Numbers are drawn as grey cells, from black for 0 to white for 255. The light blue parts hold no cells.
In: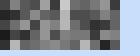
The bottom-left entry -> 49
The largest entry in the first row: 201
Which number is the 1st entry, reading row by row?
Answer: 68
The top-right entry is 59
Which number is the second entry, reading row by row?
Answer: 129
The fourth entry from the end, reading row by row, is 182
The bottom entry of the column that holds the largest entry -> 120
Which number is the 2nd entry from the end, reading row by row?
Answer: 37
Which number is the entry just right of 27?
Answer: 68
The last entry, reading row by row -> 89
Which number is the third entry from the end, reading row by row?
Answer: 110
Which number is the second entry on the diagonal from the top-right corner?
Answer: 129
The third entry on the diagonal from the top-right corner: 49

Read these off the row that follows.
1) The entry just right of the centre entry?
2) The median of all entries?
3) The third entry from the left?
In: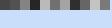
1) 164
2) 112
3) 132

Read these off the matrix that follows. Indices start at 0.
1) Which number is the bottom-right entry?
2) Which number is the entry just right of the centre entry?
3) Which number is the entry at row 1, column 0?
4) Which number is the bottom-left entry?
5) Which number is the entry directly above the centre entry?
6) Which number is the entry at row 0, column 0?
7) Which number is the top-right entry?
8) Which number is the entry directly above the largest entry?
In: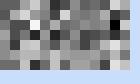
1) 194
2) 140
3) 86
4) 108
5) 108
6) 96
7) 172
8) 152

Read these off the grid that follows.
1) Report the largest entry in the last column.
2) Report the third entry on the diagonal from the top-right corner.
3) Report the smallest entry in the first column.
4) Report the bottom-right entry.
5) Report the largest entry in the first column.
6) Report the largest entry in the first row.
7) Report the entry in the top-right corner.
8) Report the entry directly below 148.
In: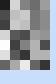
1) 179
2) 191
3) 29
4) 53
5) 253
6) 213
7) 157
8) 76

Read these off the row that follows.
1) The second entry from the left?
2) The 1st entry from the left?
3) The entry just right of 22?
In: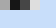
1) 22
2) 168
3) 70

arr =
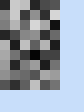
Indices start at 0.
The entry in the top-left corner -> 37
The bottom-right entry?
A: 115
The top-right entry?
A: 84
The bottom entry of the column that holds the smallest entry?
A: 191
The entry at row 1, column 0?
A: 135
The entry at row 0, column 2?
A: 191
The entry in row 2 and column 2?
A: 106
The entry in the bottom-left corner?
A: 84
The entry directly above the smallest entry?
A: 95
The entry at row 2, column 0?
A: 125
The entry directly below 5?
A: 156
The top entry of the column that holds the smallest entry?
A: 37
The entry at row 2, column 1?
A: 180

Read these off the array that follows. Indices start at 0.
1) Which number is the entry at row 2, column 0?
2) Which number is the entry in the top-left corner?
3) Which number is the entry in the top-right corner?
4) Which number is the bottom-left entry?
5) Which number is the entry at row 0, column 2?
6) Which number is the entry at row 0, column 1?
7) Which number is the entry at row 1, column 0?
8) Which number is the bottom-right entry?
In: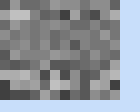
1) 107
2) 88
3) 98
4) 64
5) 107
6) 151
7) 161
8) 151

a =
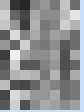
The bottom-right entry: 160
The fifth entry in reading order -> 150
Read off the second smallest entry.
50
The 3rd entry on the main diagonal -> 60
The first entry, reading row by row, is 179
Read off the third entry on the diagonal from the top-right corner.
130
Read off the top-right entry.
109
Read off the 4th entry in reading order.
130
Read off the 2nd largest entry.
228
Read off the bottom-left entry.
88
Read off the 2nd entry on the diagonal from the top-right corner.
188
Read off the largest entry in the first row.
197
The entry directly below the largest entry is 207
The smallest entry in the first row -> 38
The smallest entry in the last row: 79
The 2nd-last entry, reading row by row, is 140
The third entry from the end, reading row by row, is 160
